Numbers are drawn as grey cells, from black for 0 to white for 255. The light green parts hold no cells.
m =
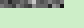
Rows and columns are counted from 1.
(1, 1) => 83
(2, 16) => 22
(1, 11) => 80
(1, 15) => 86
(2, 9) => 138
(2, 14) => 148
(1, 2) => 100
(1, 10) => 98

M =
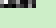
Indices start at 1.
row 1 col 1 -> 164
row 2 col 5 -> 86
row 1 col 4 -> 73
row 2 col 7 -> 17
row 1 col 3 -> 56
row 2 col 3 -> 29

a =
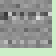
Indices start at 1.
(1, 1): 152
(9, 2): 145
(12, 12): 140
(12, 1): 153
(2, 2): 138
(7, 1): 138
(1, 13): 126
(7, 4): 141
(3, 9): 139
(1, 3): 135
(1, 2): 135
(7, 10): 138
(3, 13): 138
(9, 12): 130
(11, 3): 110
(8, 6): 143
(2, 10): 124
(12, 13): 141
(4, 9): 87
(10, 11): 136
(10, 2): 141
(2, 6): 151
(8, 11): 146
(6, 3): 130
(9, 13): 148
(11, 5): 142
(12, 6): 144
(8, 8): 130
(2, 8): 150
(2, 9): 139
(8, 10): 114
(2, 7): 162
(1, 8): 146
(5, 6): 122
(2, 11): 154
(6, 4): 159

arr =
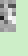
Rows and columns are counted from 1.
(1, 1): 155
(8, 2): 177
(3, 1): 160
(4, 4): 124
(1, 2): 176
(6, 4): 242
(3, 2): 176
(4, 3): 222
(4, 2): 154

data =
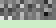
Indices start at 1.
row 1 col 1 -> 144
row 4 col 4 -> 134
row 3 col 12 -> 165
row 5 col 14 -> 111
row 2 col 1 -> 176
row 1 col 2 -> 114
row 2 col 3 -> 175
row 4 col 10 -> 163
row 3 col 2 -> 124
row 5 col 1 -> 228
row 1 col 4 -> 120
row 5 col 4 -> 103
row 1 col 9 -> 126
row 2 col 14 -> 125
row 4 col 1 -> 96
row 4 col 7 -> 110
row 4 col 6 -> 187
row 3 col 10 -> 104
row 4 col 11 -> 113
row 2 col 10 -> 185
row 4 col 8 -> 140
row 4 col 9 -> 118

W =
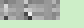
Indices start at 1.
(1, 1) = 142
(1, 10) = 135
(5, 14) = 139
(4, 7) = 75
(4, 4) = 148
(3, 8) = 195
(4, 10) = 145
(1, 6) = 154
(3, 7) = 207
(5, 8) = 53
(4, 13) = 152
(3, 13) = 152
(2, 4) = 154
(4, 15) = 145
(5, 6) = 149
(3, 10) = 173
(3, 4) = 171
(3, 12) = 156
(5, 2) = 72
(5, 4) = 176
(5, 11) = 178
